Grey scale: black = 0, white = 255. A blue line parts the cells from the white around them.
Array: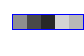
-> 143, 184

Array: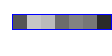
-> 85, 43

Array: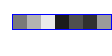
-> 121, 155

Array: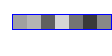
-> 160, 136

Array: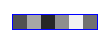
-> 81, 113

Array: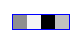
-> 143, 191

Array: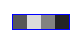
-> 87, 36

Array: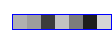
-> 176, 214

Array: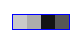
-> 201, 87

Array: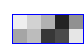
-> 239, 230
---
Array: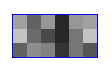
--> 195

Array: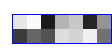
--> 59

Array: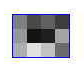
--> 151

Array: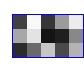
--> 167

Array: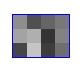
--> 163

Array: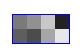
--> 94

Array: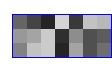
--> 152
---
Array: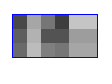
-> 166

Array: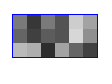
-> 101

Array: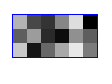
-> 232

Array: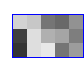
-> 117

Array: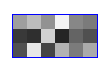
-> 123

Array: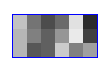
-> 128

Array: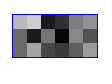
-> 94
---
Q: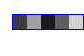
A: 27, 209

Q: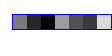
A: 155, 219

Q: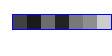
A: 35, 205

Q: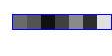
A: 64, 225

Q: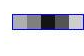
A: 20, 206

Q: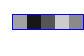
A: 85, 204

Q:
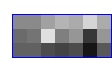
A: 127, 224

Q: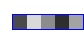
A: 140, 217
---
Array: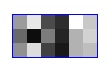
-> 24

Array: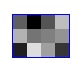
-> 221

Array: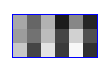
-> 59

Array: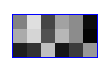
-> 22

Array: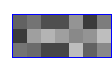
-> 190

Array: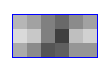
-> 95
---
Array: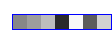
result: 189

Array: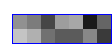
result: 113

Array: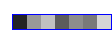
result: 193

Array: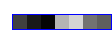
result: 5

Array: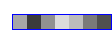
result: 145

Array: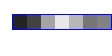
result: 164
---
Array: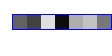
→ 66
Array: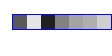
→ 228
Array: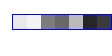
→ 244
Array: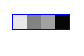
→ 130
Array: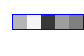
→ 245
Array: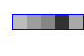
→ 157
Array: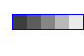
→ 93
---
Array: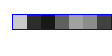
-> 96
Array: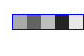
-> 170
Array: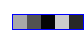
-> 82
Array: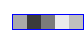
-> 169
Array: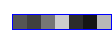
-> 85
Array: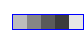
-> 134
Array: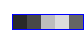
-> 101
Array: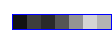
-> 85
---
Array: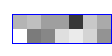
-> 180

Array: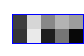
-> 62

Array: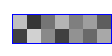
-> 191

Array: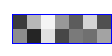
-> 59

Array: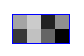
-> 164

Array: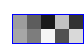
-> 157

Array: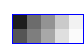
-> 30

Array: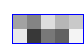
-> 162

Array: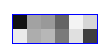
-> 18

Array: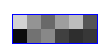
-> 210
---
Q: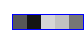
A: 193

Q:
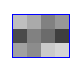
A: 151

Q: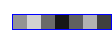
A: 23

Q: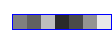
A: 42

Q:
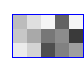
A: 99

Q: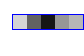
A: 151

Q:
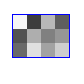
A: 94

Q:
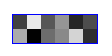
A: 149

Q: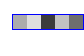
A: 194

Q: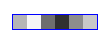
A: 48
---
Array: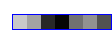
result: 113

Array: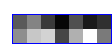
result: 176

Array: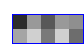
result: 121

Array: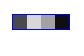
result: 215

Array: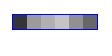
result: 196

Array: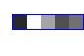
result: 164

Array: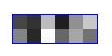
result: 103

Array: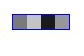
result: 196
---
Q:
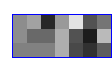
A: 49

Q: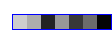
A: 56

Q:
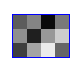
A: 62

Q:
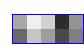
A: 105

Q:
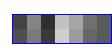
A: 67

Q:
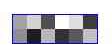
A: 60

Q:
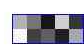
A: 54

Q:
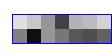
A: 78

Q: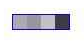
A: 172

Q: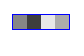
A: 171
